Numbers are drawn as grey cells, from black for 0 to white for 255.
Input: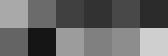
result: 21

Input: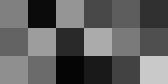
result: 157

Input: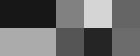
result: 171

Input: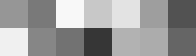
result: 134

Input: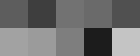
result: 155

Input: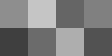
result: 107

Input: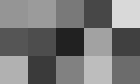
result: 77

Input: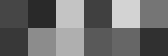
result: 140
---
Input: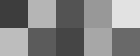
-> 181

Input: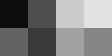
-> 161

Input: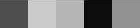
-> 145

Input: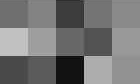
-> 159

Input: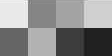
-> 179

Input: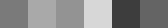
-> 147
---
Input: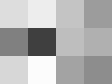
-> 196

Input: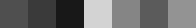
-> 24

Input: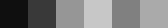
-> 150

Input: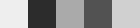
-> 170

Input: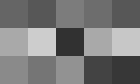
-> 124

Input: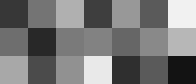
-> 176

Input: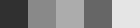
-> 172
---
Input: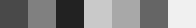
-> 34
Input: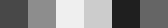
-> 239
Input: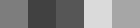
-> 86
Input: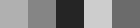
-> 37
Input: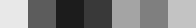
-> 28
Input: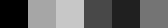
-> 199
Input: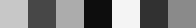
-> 172
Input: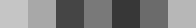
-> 69
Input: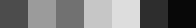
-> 113
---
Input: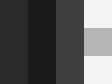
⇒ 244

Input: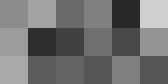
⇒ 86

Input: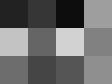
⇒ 143

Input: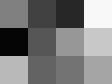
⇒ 165

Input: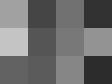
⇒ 44

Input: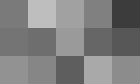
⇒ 140

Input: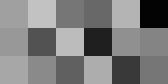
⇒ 118

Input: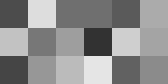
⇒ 139
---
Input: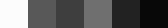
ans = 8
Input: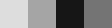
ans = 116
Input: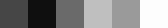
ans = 253
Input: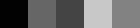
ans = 130
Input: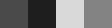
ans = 131
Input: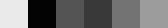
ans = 156
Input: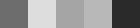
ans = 42
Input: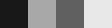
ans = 232
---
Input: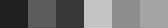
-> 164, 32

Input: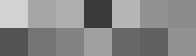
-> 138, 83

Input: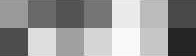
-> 72, 78

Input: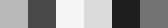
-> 116, 186

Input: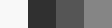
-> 133, 248

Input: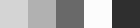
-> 47, 212

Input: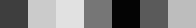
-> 189, 62
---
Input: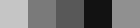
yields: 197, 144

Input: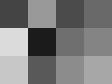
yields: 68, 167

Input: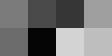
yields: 123, 190

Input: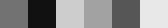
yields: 114, 232

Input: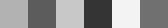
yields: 178, 112

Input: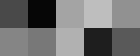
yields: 73, 89

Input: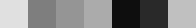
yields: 224, 192
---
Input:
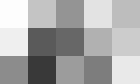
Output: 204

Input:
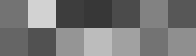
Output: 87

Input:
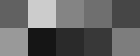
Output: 70

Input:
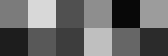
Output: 156

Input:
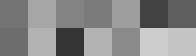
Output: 94

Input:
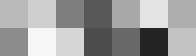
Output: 174

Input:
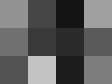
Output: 90

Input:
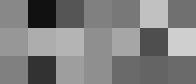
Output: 207
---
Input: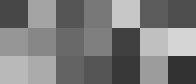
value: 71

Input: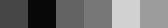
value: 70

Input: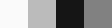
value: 250

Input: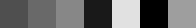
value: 79

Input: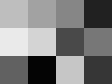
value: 190

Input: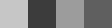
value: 198
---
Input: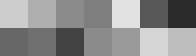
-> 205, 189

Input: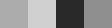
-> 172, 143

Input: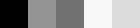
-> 0, 219

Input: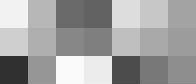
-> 242, 142

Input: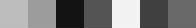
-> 189, 105

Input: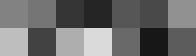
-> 130, 92

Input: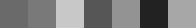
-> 106, 167

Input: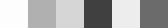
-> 253, 107
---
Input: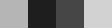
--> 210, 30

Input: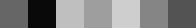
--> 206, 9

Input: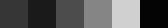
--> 208, 4

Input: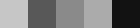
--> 198, 18

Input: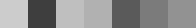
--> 204, 62

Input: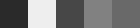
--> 238, 42

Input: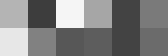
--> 245, 61
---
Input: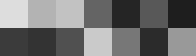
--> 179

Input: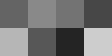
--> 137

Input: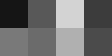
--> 88

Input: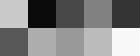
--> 11

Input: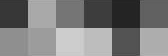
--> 168

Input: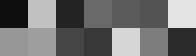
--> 193

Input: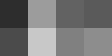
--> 156

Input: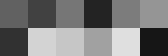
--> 65

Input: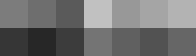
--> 110
